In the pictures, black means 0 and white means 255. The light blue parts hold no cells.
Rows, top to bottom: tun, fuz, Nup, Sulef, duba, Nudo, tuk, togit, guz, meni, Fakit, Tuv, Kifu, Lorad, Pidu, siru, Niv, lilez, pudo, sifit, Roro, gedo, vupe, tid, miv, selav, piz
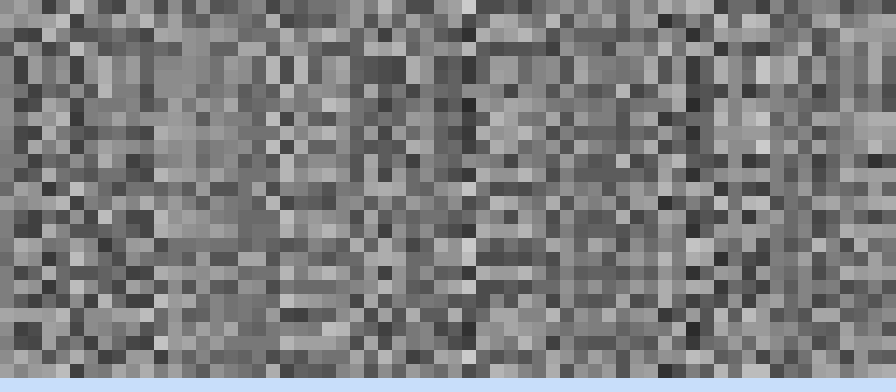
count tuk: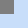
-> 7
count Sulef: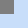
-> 1
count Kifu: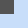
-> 5
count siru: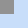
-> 6
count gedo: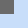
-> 8
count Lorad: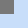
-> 5

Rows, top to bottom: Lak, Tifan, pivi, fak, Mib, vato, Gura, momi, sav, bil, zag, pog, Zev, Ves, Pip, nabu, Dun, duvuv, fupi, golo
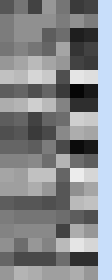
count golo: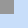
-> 2
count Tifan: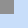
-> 4

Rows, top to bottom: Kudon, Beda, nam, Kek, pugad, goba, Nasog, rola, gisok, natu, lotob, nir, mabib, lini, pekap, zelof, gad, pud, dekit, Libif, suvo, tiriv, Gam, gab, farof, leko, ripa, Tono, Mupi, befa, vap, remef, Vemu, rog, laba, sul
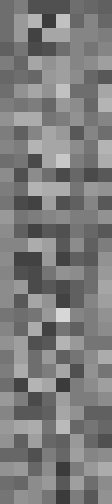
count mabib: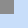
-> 2
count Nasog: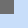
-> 3

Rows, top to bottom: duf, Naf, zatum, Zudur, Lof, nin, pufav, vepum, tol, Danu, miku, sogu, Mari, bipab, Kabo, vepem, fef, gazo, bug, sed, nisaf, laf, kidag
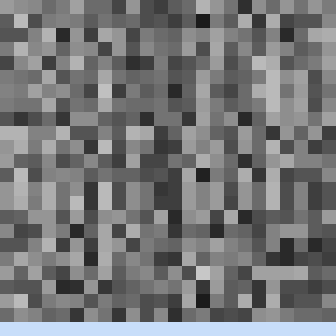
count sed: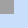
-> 6
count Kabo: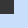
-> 1
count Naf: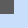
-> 4
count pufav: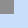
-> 1
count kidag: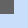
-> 2

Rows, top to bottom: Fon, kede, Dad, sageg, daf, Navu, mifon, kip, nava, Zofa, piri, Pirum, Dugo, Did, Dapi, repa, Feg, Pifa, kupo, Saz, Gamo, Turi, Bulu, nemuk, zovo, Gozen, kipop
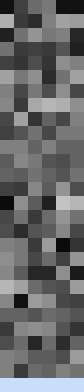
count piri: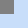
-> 3
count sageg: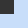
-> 0
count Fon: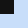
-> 3

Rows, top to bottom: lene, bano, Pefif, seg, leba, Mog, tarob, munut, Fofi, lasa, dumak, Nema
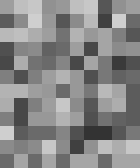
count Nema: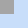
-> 6
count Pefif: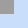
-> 1
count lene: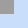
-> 2
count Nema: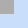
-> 0
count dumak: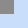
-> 3
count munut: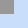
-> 0

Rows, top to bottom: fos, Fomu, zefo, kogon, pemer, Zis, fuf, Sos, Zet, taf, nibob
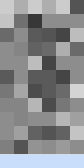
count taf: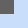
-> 2
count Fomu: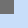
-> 1
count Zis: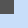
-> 0
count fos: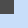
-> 0
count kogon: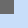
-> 2
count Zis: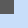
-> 3

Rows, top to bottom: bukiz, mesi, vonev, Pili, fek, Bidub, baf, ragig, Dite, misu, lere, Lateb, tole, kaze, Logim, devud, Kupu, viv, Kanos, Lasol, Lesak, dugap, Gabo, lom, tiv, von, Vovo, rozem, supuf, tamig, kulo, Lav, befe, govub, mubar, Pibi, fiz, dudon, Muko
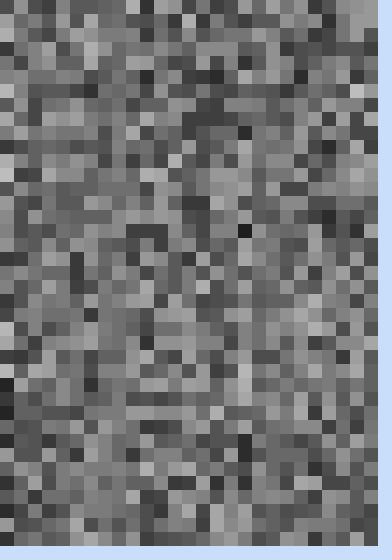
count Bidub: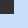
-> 0
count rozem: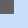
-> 4
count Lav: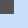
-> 3
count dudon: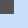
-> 3
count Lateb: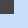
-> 4
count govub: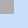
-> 1

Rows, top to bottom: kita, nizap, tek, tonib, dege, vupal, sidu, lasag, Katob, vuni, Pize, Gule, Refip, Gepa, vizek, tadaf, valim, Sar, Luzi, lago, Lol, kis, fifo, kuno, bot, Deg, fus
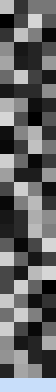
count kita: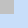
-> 1
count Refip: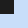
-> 2
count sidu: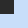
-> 2

